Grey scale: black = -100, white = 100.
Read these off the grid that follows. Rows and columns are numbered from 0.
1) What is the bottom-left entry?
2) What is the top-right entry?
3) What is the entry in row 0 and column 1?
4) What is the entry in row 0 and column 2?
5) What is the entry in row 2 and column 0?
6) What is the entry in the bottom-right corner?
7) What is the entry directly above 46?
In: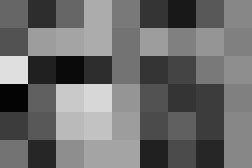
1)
-10
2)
6
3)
-65
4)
-20
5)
75
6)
6
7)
58

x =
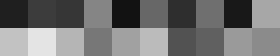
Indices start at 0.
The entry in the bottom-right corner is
9
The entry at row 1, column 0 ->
52
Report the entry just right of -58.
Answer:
4
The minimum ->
-86
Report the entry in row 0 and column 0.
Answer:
-76
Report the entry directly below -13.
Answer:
-25

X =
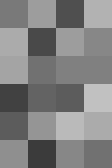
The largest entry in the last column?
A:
51
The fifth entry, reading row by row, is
34
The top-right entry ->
40
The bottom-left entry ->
12
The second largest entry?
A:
46
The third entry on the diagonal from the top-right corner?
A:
-11
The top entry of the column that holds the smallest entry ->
23

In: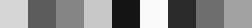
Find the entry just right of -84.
95
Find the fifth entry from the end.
-84
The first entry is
67
